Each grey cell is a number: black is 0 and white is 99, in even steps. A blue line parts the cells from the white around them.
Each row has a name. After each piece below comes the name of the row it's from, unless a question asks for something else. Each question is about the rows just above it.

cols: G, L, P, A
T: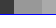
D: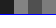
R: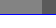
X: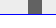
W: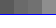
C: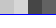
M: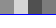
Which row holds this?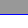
T
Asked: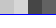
C
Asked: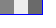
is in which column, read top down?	L
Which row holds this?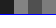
D
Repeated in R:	[51]
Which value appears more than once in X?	[92]
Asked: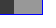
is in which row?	T

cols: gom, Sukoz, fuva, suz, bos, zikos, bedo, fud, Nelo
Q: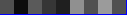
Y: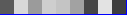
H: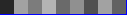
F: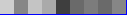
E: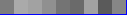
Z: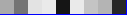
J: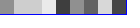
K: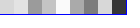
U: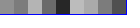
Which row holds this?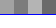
H
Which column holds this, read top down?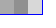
gom
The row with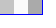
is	K
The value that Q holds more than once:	[31]
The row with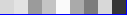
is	K
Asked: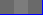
F

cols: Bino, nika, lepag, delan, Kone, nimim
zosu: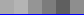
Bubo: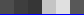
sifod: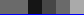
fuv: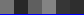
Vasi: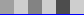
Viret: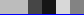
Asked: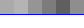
zosu
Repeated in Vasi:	[80]
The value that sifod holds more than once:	[41]

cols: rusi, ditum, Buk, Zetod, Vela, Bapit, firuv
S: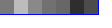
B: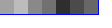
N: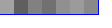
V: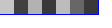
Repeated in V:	[22]
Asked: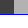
V
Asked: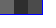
S
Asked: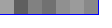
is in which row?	N
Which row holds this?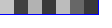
V

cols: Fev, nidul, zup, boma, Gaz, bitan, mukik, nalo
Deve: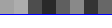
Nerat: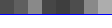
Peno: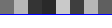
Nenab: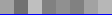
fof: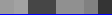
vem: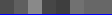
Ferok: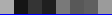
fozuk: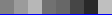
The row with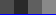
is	Deve
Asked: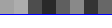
Deve

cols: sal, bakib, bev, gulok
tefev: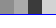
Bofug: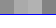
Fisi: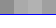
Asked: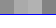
Bofug
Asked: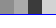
tefev

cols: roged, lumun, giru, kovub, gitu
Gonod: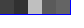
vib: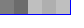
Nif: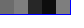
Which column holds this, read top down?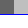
gitu
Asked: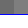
Nif
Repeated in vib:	[74]

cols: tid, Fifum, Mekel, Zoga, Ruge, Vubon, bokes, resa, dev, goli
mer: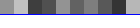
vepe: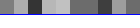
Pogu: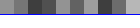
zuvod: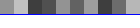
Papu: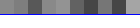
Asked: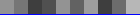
Pogu
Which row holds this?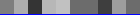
vepe
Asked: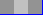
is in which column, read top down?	Ruge
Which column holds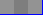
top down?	tid

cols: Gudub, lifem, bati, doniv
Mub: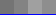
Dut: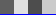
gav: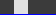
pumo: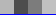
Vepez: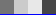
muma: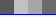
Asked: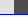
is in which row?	Dut
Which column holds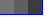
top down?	Gudub
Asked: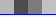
pumo
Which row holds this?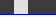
gav
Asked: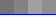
Mub
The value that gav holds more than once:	[23]

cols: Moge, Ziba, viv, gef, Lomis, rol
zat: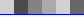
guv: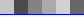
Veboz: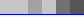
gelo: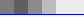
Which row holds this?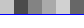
guv
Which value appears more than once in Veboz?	[77]

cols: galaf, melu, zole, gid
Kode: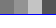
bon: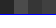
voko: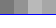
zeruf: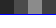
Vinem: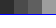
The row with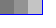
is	Kode
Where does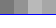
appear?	voko

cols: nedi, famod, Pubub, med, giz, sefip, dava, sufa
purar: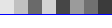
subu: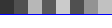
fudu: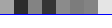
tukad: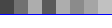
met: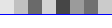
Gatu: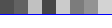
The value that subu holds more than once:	[31]
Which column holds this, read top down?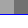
dava

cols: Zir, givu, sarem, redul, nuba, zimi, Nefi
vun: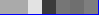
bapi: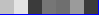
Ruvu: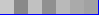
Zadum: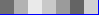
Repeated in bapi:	[23]
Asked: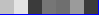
bapi
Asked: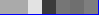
vun
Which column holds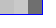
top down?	Zir
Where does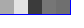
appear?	vun
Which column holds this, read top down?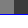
Nefi

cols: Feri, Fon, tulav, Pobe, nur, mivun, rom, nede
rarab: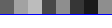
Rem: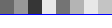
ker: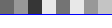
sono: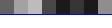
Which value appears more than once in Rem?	[90]
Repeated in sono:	[10]
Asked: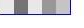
ker
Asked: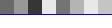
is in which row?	Rem

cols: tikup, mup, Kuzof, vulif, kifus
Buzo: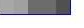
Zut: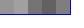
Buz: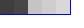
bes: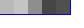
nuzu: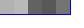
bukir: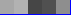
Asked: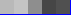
bes
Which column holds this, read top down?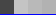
mup
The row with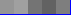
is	Zut
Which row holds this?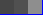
bukir

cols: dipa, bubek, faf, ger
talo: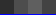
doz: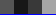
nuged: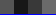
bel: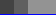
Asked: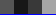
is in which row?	doz
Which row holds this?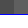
talo
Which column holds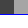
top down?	ger
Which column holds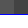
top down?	dipa
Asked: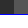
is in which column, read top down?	dipa
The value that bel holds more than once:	[57]

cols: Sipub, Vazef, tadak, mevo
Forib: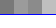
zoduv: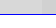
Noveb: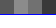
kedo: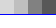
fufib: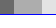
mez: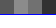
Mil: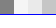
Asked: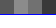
Noveb
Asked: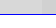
zoduv
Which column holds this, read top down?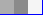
Vazef
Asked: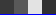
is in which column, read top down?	mevo
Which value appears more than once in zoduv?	[84]

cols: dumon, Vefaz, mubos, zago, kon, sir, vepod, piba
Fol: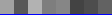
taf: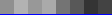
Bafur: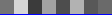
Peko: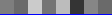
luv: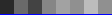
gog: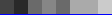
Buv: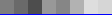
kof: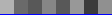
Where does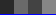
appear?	luv
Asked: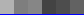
Fol
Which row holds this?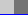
Peko
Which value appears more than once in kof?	[34]
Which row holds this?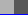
Bafur

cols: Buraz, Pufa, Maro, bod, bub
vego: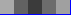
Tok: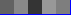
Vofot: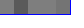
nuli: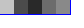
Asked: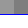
Tok
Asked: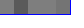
Vofot
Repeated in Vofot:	[49]
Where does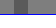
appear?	Vofot

